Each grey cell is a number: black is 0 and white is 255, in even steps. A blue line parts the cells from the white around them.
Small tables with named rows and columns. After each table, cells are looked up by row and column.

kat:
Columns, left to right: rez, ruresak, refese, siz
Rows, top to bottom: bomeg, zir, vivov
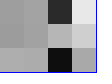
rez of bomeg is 158
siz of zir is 207
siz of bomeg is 232
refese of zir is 182
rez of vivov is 174
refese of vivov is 14
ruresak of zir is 162
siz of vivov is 169
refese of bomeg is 42
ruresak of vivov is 172
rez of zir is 156
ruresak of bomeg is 163
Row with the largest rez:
vivov

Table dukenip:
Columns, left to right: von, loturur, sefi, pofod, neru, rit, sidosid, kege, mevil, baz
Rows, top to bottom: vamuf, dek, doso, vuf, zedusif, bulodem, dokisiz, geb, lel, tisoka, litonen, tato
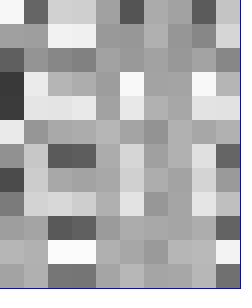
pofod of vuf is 173
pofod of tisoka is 96
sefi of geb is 168
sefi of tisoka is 89
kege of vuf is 164
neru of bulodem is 182
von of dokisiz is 145
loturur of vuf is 235
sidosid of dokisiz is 160
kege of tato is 167
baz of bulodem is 177
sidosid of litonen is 154
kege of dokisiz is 177
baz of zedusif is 226
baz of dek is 214
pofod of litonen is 251
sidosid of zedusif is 177
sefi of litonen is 251
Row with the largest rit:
vuf

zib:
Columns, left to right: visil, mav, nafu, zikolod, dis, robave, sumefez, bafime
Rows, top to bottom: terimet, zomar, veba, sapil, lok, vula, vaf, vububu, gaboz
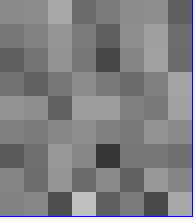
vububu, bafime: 132
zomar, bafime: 108
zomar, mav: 129
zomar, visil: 117
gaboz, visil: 129
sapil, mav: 96
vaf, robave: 118
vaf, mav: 112
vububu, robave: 97
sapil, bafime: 162
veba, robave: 133
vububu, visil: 133
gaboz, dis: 95
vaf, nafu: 151
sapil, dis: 121
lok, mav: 143
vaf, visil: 89
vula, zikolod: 142
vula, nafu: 135

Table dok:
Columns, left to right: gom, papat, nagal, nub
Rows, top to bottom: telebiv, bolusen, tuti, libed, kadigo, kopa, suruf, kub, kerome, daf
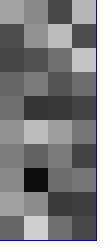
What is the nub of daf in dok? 72
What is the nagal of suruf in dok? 122
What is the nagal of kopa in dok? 158
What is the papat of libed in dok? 122
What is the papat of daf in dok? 205
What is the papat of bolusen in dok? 146
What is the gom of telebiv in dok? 163
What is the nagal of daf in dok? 111
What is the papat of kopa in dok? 188
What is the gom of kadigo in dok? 110

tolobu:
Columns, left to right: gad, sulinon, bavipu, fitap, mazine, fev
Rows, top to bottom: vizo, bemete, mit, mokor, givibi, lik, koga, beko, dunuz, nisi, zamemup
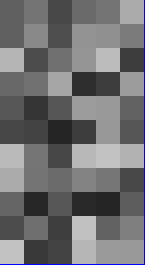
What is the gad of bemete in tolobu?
96
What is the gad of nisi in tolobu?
76
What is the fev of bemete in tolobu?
123
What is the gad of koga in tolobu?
186
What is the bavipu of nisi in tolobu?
62
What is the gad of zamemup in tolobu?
194
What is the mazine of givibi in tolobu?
153
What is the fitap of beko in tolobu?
131
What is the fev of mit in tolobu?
60
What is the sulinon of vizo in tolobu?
115
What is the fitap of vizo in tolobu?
105
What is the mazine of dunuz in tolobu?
37
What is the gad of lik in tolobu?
71
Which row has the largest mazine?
koga

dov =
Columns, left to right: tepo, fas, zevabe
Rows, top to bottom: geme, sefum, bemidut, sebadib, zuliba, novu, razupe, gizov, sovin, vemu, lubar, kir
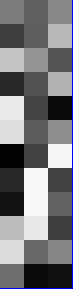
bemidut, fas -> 147
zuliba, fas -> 68
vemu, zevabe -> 62
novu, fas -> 93
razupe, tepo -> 2
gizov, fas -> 248
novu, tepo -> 222
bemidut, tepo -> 195
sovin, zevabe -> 98
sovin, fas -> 247
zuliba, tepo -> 234
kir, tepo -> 111
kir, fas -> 10
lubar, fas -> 104
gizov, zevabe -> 67
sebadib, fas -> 82
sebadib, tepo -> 41
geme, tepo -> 125
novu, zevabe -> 142

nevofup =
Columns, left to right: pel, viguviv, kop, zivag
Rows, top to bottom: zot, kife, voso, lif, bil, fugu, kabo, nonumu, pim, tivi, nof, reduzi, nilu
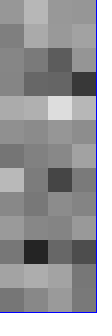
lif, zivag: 56
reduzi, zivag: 119
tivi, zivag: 153
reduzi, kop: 163
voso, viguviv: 122
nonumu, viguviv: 124
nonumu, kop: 69
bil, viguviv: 176
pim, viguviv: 120
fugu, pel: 144
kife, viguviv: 170
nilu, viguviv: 136
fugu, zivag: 141
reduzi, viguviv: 173
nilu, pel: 118

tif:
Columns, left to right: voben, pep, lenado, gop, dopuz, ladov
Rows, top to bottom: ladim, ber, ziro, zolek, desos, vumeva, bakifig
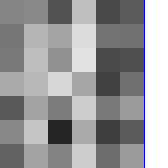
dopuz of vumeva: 62
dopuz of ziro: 74
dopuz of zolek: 65
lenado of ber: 164
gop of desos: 205
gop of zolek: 165
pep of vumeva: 197
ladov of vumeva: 90
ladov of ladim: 90
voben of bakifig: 98
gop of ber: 220
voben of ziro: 121
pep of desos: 162

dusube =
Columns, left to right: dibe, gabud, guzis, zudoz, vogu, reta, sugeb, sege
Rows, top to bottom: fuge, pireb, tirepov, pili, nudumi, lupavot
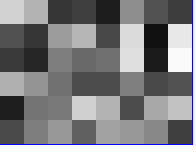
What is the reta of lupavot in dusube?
152
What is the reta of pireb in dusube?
219
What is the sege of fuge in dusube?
61
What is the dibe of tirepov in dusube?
58
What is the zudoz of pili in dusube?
76
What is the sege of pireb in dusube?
232
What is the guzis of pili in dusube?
113
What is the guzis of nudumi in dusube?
121
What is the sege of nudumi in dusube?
194
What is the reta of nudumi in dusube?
76
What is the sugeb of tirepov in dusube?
27
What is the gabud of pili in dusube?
148
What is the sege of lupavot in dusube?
63
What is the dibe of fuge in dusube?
210
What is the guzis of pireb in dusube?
156
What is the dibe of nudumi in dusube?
30
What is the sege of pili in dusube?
82
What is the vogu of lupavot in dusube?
162
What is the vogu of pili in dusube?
76
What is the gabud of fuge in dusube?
179

